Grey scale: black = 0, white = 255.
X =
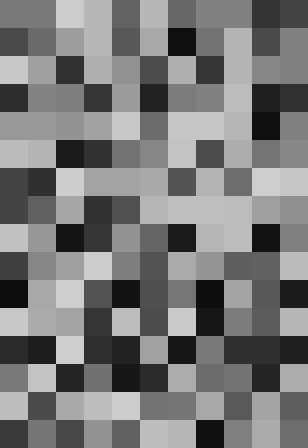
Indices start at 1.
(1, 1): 121
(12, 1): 200
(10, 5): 126
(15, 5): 205
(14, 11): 172
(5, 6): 107
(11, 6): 79
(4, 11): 50
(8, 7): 191
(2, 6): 168
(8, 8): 190
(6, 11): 135
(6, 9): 173
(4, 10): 31
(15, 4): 189
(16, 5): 97
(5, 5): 200
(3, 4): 176
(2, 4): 183
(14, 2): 195
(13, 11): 32
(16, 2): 117
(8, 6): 181
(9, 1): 193
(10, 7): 170
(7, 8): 180
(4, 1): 46
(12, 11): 181
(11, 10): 88
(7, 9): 109
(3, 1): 200
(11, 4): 82
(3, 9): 180
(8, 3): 167
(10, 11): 187

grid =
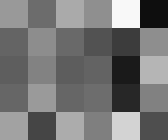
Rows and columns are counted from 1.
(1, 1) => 153
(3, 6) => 181
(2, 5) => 60
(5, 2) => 69
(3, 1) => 94
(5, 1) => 162
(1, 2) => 108
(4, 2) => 154
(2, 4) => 82

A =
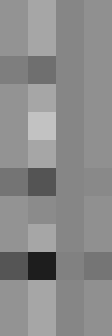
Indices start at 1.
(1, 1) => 147
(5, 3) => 134
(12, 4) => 144
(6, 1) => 147
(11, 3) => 134
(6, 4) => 144
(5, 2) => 194
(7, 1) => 116
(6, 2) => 166
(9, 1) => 147
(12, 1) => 147
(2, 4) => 144
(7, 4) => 137
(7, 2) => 84
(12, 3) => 134

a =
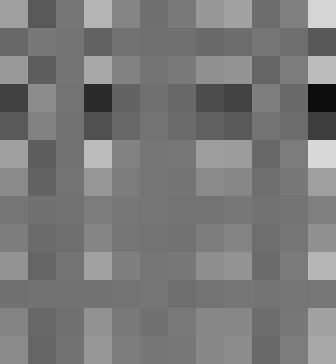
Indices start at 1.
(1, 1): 159
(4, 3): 115
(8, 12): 128
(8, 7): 115
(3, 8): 143
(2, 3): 116
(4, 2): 140
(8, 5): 119
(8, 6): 118
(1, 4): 180
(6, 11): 124
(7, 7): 116
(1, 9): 162
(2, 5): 114
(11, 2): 114
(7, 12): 159
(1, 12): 213
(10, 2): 101
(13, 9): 141
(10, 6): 118
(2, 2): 120
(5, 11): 108
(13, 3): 114
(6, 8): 157
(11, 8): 115
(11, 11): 117
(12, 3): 113
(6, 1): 160
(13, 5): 125
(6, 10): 104
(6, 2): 93
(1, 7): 121
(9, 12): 144
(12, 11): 119
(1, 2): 89
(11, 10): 116
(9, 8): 124

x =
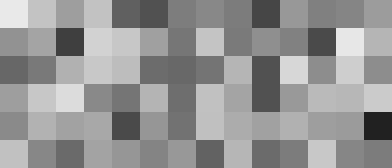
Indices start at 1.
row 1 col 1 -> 233
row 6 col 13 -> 134
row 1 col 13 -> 133
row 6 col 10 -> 107
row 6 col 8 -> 98
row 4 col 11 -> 153
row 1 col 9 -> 124
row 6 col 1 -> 193
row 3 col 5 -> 189
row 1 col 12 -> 128
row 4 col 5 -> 117
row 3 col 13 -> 206
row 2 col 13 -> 231
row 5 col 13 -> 155
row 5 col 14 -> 33
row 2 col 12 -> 74
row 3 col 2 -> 121
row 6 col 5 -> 150
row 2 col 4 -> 210
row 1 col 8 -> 136
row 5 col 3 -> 162
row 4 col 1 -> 158
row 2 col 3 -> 63

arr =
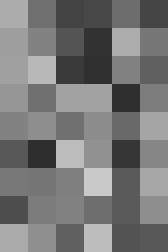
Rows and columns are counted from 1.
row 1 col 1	172
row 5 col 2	142
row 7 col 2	117
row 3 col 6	96
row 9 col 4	189
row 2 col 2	130
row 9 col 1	170
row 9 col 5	83
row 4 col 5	47
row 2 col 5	173
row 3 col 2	185
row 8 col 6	142
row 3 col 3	58
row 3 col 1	160
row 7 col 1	120

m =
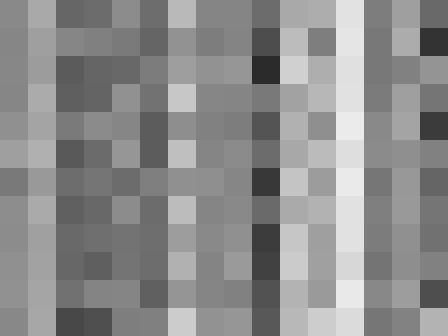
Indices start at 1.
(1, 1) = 137
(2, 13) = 229
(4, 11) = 162
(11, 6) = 96
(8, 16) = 117
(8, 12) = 178
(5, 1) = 144
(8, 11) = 170
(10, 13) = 215
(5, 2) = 164
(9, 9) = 144
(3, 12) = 174
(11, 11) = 179
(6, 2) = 176
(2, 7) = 146
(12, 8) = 146
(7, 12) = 156
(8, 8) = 133
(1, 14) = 125
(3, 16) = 148
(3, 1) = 135
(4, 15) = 159
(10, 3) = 103
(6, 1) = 159
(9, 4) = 111
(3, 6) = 124
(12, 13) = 219
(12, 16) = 179
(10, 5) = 116
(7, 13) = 234
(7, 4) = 117
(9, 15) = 144
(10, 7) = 177
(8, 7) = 188
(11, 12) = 154
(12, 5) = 126
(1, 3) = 102
